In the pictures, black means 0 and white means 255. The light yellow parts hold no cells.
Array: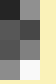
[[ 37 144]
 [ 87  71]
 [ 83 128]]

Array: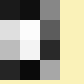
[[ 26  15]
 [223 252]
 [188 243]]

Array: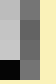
[[188 117]
 [196  99]
 [199 105]]

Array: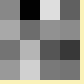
[[136   2]
 [168 109]
 [116 181]]

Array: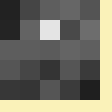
[[34 69]
 [36 99]
 [93 93]]

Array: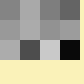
[[132 169]
 [153 171]
 [172  77]]
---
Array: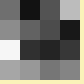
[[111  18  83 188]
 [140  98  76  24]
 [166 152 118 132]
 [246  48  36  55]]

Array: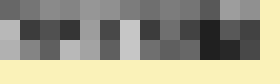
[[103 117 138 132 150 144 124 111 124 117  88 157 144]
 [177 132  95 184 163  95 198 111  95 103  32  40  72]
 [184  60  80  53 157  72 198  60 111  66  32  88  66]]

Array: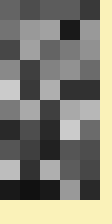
[[ 25  17  25 153  41]
 [ 41  77  41 203 107]
 [ 71 161 100 122 145]
 [ 85  63  33  85  77]
 [100  77  92  92  57]
 [115 153 161  25 153]
 [122 169  63 169 183]
 [137  63 130 145 107]
 [189  49 175  92  71]
 [203  57 175  49  49]]

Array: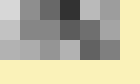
[[178 172 149 178  98 127]
 [194 134 134  92 111 164]
 [215 142 104  50 186 157]]

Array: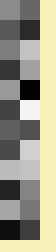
[[ 15  61]
 [ 35 132]
 [ 54 161]
 [ 67 244]
 [ 74 208]
 [ 88  42]
 [ 96  80]
 [125 194]
 [139 103]
 [153   2]
 [167 119]
 [187 194]]

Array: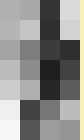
[[163 125  60  47]
 [175 169  53 218]
 [181 196  47 210]
 [188 141  31  66]
 [204 175  39  92]
 [239  66 118 188]
 [247  86 156 149]]

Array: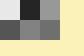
[[ 85 130 111]
 [232  37 152]]

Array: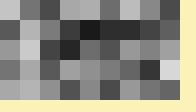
[[ 89 180 123  60  26  46  46  68  95]
 [116 168  89 160 144 123 101  54 215]
 [152 202  68  38 109  82 152 130 160]
 [168 180 144  82 136  75 152 116 101]
 [196 116  75 168 174 109 188 136  75]]
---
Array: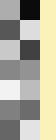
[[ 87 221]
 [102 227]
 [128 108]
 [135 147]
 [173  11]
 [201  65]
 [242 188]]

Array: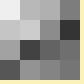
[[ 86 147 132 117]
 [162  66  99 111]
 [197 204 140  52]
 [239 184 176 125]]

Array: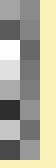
[[ 46 146]
 [ 73 152]
 [ 91 131]
 [164 138]
 [171 124]
 [198 111]
 [224 117]
 [253 104]]

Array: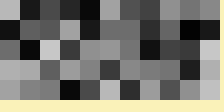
[[ 17  95  87 162  24 109 109  46 101   3  24]
 [109   9 199  58 144 150 116  17  66  58 199]
 [162 130 123   9  74 184  46 156  81 144 192]
 [176 170  95 156 130  58 136 123 116  30 176]
 [184  24  74  38   9 162  81  66 144 116 136]]

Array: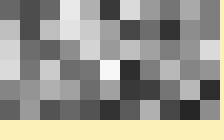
[[ 96 154  83 103  83  51  90 176  70  38 141]
 [103  77 103 233 176  57 218 154 117 169 125]
 [133 148 176 161 109 161  57  63 117 184  45]
 [190  77 190 226 203 161  70 109  51 141 125]
 [211 109  96 141 211 154 190 161 125 148 218]
 [218 117 203 109 117 247  45 125 184 133 148]]

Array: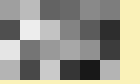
[[ 79 237 195 131  91  45]
 [159 187  99 105 137 125]
 [180  72 202  53  24 180]
 [229 117 153 167 145  60]]

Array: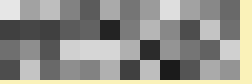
[[ 64  70  64  91  98  35 123 182 136  77 196 111]
 [ 77 196 105 142 130 176  64 190  27  84 170 148]
 [111 142  84 208 214 214 176  43 148 117  98 208]
 [230 162 190 130  91 170 117 155 222 162 136 105]]

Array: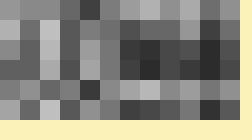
[[ 96  96 170  80 164 118  64  44  72  58  44  72]
 [124 144 103 124  58 137 164 183 137 156 118 144]
 [137  96 183  88 156 118  58  50  72  80  44  80]
 [150 137 137 103  64 124 156 177 144 170 110 144]
 [164 103 191  88 144 118  64  72  88 118  50  88]
 [177 110 191  88 124 110  80 103 103 150  64 110]]
